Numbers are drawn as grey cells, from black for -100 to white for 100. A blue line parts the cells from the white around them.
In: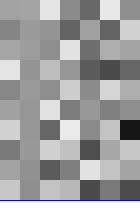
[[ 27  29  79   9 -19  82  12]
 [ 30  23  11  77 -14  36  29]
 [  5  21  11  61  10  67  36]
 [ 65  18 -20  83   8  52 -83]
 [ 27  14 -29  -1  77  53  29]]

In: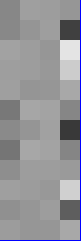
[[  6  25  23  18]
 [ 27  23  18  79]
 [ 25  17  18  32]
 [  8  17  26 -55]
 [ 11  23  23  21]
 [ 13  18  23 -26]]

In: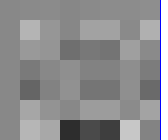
[[  7   8   9   6   8  10  10  11]
 [  7  20  17 -13  -6  -9  25   8]
 [  7 -21   2  14  -8  -8  12 -17]
 [  7  43  32 -65 -42 -51  56   3]]

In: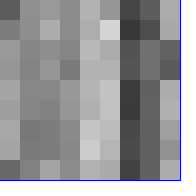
[[-28  12  20  10  40  18 -45 -27  34]
 [ 20   5  11   4  44  34 -35 -12 -23]
 [ 29   6   6  19  41  52 -53 -24  35]
 [ 31  -6  -2   8  54  47 -43 -24  25]
 [-18   1  29  10  39  33 -48 -24  35]]

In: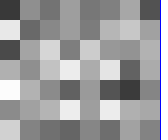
[[-55  12 -10  24  -7   0  31 -36]
 [-42  29  68  -1  60  19  15  40]
 [ 98  40   9 -24  21 -34 -54   4]
 [ 64   3 -12 -21   5 -14  27   3]]

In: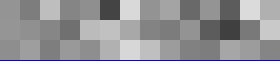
[[ 16  -2  49   4  12 -47  70  15  29 -18  16 -28  72  38]
 [ 11  24  -1  20  11  39  69  50  22   1  -2  30  22   4]]
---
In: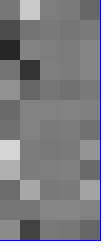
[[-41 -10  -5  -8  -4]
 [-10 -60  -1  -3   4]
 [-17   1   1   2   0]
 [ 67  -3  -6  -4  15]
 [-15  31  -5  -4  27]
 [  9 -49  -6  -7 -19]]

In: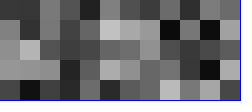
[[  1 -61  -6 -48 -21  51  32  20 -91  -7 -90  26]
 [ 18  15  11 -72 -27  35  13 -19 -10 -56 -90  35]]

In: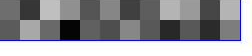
[[-29  32 -18 -96 -25 -39   6 -31 -69 -31 -66  -2]]

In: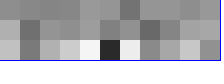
[[ 38 -12  16  12  23   1  14 -18   4  28  31]]

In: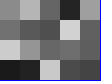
[[-11 -30 -38  65 -25]
 [-80 -73  58 -41 -47]]

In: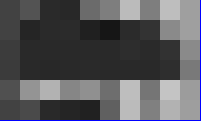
[[-48 -71 -67 -66 -75 -83 -66 -60   8  25]
 [-54 -68 -69 -68 -67 -68 -68 -68 -64  -5]
 [-48 -42 -68 -71 -74 -25  47   0  40  24]]

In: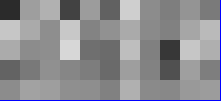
[[ 55  33  11  57   3  14  33   8   1  30  46]
 [-22  -5  13   5  -2 -17  24   2 -37  25  -1]]

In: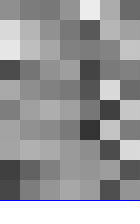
[[ 70  42  14  -6 -30  43  26]
 [-40  -8  14  24 -47  -4   1]
 [ -1  25  36  25  -7 -50  55]
 [ 29  38  33  21  11 -40  70]
 [-44  -2  17  31  22 -39  16]]
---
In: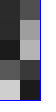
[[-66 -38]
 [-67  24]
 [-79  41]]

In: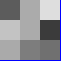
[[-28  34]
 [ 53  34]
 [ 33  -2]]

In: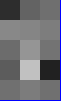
[[-65 -22]
 [  7   4]
 [-15  17]]

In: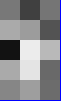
[[ -6 -50]
 [ 33  22]
 [-86  85]]

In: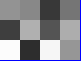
[[ 15   7]
 [-51  38]
 [ 98 -65]]

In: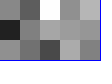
[[  7 -27]
 [-74   0]
 [ 13 -11]]

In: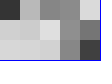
[[-59  45]
 [ 63  60]
 [ 69  68]]

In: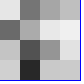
[[ 80  -8]
 [-17  34]
 [ 54 -36]]
